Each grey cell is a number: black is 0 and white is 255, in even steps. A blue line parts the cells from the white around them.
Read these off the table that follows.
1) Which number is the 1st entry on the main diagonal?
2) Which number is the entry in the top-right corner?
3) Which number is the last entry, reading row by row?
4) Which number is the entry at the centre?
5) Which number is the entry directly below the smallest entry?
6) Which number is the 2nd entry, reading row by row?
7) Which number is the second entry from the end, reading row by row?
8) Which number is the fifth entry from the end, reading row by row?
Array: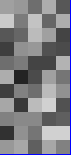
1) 160
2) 87
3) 129
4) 75
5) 129
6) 152
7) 167
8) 152

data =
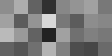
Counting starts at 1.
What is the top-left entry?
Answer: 141
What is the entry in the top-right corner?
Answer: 120
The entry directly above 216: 48
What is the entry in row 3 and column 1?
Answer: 186
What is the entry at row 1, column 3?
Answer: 98
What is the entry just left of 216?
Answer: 148
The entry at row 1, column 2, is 173
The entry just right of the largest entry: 120
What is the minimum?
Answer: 34
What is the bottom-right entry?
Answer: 106

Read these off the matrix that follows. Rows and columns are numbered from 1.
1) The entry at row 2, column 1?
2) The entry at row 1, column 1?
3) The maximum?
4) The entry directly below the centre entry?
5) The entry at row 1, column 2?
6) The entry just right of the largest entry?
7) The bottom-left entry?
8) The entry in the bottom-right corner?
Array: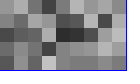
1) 131
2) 150
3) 194
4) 131
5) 173
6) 131
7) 87
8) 123

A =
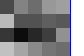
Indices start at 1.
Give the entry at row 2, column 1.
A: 186
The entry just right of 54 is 12
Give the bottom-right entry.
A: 109
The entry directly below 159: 88
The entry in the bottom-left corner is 193
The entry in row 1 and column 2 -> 131

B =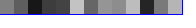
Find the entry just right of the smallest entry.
61
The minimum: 23

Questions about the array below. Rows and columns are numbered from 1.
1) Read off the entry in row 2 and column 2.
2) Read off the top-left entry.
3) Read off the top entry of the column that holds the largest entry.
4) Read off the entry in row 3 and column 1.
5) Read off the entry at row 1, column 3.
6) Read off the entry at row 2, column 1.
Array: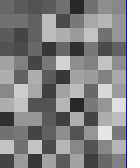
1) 113
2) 105
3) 142
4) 91
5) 83
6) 113

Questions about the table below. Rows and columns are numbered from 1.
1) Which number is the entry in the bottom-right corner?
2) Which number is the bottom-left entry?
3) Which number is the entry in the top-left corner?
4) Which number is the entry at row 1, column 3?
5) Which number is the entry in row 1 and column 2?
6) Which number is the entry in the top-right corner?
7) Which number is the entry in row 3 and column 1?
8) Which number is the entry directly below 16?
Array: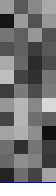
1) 163
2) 36
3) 156
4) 135
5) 90
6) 169
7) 117
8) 60

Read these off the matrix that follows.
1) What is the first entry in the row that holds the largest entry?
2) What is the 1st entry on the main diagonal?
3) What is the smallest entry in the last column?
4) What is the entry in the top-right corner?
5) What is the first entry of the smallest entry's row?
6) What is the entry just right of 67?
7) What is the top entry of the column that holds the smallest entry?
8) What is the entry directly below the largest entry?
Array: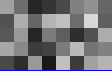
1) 81
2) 161
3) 94
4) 102
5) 73
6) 123
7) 53
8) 81
